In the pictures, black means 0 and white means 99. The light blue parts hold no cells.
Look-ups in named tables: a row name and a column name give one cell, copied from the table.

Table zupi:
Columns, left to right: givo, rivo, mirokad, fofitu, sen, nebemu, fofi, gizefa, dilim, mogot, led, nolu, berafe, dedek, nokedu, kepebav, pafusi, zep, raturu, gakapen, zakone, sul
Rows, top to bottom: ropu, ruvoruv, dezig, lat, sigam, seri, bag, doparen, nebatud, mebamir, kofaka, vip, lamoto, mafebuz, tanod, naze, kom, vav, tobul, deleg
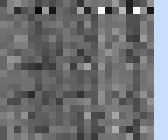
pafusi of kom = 64
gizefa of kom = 42
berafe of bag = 41
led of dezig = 37
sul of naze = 48
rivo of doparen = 40
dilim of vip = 34
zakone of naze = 41
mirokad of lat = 40
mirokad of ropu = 56
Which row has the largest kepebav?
doparen

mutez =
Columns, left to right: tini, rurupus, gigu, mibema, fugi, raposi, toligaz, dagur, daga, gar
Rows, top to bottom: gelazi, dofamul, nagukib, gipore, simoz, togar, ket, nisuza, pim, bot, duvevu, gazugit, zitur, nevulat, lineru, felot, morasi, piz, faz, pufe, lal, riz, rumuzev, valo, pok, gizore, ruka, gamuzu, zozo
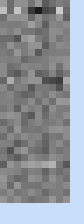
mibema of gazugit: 53
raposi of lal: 46
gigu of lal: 36
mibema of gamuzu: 48
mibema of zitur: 49
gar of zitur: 54
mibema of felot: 54
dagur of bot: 56
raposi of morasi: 54
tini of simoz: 53
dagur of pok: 49
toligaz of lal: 39
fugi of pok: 50

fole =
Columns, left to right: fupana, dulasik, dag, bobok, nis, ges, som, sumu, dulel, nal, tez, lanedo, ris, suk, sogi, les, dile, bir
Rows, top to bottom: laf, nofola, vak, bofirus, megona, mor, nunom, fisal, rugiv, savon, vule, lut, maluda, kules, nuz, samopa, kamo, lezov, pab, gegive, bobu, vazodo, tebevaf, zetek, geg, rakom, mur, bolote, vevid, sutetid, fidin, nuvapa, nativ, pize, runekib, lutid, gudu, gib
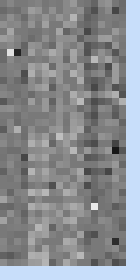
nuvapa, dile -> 45
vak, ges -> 50
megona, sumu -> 47
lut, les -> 47
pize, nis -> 63
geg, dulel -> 47
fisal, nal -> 47
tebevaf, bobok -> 27
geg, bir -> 51
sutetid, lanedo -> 61
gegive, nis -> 59
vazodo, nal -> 55
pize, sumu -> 50
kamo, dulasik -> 47
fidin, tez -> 57
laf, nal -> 53
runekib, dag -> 52
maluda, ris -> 42
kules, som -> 51

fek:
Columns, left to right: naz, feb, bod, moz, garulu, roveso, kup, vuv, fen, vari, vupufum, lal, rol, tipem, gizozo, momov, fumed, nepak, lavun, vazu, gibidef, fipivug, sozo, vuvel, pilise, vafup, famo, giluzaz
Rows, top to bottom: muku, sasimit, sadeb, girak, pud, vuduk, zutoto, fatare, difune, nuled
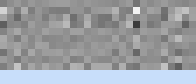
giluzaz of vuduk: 59
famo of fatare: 51
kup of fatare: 61
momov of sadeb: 45
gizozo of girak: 46
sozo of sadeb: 52
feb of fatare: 56
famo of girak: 39
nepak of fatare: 61
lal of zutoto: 59
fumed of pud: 55
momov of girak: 50
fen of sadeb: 54
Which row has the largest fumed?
sasimit

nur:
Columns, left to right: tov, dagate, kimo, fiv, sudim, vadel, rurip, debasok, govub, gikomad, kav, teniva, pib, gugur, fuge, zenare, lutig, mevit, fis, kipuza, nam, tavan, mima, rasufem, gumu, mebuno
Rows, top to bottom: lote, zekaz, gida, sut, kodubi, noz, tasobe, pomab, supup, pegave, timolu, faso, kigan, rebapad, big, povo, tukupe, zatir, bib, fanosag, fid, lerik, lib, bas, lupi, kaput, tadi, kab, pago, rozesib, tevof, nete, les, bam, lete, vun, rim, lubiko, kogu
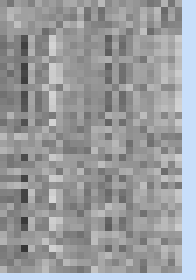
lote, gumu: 46
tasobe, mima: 62
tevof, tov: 63
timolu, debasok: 79
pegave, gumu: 64
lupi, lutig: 53
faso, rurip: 52
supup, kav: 58
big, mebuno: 80
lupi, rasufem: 42
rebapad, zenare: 42
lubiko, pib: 61
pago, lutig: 61
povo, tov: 51
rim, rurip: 56
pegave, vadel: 54

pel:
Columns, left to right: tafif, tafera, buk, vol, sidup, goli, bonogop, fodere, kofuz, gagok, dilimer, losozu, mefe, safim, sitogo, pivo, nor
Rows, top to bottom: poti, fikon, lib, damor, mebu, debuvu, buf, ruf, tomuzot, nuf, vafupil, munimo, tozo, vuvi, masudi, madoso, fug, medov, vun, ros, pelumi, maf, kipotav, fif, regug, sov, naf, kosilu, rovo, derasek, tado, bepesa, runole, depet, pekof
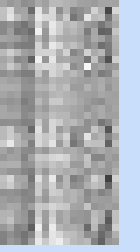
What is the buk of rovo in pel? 59
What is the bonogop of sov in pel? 67
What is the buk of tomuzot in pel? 53
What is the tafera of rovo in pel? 58
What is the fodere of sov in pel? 90
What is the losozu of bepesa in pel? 59
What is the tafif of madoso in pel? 65
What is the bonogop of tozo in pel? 69
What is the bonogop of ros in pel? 77
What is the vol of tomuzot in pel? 56
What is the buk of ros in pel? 72
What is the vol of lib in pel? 65
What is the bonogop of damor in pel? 66

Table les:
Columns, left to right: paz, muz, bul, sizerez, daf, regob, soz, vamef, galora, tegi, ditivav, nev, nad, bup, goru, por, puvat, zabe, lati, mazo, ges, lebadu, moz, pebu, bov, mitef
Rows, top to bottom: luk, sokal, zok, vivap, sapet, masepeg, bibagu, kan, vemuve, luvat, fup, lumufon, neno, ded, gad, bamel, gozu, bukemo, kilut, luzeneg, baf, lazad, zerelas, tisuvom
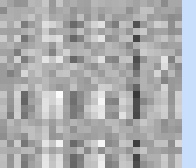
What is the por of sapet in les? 69
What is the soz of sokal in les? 72
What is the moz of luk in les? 66
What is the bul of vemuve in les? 81
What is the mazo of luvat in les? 36
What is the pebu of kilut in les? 57
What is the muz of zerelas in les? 57
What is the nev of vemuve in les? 51

